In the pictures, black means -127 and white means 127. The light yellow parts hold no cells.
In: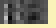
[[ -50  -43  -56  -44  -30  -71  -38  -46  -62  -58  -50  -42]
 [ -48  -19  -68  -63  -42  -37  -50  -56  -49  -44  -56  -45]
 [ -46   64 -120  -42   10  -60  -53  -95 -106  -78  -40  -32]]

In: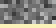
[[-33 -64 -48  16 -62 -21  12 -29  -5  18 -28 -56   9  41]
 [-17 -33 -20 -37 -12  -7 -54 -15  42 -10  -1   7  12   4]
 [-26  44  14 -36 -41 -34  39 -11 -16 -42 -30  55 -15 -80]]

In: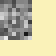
[[ -37  -22  -16  -53    5    4    7  -39]
 [  16   29  -31   39  -37    6    4  -41]
 [  83   40   -4   18  -31   31    5   26]
 [ -10   37    0  -30  -30    2   74   10]
 [ -44  -29    0   75  -28   11 -103  -33]]

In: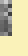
[[ 42  78  24]
 [ -5 -17  42]
 [ -2 -12  44]
 [-26 -37 -21]
 [ -3  15 -51]]

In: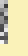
[[ 73  52]
 [ 14  30]
 [ 17 -55]
 [-49  64]
 [ 93 -14]
 [116   4]]

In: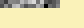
[[-25 -66   8   4  -2  56  26  66  88 -13  69 -39 -59 -40 -14]]

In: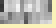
[[-61  79  60  77  89  17  54  71  55  90  51  47 -19]
 [-69  82  69  73 111  27  84  96  59  96  56  39 -26]
 [ 25  43  -5  29  37  34 -30  23  53  41  60  48  49]]
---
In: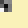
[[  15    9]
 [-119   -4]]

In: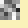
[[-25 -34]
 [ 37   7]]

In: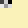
[[  81 -125]
 [  26   94]]

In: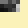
[[-11 -60]
 [-73 -75]]

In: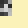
[[-64  36]
 [ 86 -82]]

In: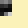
[[   7  -20]
 [ -72 -104]]

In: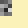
[[-29  13]
 [ 25 -56]]

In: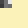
[[-11 104]
 [ -8 -18]]

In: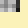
[[10 58]
 [ 3 42]]
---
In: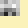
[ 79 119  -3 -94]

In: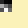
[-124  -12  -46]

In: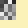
[-91 -19  67 104]

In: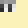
[ 22 -61 112]

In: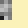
[-12  64  62]

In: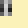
[ 19  83 -84]

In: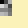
[49 44  4]

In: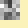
[ 73  83  57 -20  56]
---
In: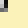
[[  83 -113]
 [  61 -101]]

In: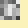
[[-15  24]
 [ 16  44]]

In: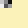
[[ 72   7]
 [110 -43]]

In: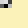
[[  86   95]
 [ -36 -124]]

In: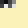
[[ -84 -115]
 [ -59  109]]

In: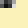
[[   4  -77]
 [ -43 -111]]

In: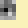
[[ 28 -24]
 [  5 -28]]
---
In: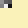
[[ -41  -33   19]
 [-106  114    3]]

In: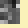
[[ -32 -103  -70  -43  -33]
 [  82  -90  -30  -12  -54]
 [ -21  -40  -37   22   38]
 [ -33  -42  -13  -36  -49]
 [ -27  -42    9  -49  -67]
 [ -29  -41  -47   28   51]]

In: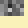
[[-11 -22   8 -53   3 -24]
 [-44  14 -32 -87  -8  15]
 [ 45 -23 -34  68  -2  15]
 [  2 -34 -27 -55 -23  28]]

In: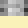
[[-28  48  50  66  75  15   4]
 [ -4  46  23  43  48  37  25]
 [-75  28  67  71  95   9 -40]
 [-20  52  44  63  70  16  13]]

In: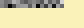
[[  82  -30   11  -31   42  -40  -10    7   -7  -37  -16   30   50   -5
   -13   13]
 [ -21   34 -104   28  -68    0 -119   27  -33   32   28   18  -53 -122
   -18    6]]

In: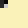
[[-120  -90]
 [  77  -85]]
